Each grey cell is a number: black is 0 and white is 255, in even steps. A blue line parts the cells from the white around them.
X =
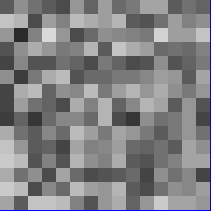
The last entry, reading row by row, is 150
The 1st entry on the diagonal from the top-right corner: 99
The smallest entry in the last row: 83
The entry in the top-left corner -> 91
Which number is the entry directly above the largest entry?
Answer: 158
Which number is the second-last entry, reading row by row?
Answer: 164
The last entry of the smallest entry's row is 195
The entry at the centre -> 180
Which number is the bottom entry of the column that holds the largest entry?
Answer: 195
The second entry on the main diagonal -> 180
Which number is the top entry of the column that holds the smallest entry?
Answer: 143
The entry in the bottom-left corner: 164
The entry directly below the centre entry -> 180
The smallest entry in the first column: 61
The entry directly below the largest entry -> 150
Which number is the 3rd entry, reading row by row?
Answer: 113
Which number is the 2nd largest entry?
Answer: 210
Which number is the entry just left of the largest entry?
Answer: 129
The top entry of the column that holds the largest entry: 91
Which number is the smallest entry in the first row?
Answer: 75
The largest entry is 217
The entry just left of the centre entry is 129
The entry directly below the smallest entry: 143
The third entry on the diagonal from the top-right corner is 158
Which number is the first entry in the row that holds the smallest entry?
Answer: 150
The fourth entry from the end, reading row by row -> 202
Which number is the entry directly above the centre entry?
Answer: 121

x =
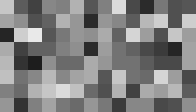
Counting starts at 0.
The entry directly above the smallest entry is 98
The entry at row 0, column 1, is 92
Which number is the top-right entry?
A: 86
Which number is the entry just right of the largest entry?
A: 86
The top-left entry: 198
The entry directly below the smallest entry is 135
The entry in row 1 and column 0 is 163
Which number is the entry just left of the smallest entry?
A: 51
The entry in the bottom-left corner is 150
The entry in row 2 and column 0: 37
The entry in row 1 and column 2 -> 80
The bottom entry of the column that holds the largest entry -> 128
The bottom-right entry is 143
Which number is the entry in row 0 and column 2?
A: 65
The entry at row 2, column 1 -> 206
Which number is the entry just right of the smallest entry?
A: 143
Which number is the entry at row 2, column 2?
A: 233
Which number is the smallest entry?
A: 29

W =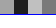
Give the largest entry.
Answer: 192
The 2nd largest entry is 164

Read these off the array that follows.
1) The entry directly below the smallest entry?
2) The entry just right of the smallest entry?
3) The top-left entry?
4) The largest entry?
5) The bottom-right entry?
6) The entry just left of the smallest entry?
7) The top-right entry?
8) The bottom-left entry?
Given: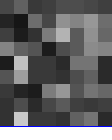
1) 28
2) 109
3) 71
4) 201
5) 42
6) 36
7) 63
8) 50

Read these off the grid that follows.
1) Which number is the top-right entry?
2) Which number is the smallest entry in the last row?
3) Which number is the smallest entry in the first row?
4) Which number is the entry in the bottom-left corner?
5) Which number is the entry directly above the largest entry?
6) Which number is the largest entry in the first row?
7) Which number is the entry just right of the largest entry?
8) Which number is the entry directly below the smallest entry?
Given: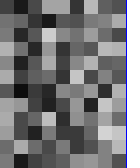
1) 81
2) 25
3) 25
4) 122
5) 164
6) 184
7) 197
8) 151

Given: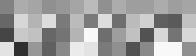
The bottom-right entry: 144
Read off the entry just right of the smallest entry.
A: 151
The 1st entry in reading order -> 130
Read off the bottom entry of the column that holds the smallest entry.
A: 47
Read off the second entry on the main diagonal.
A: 215
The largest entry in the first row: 187
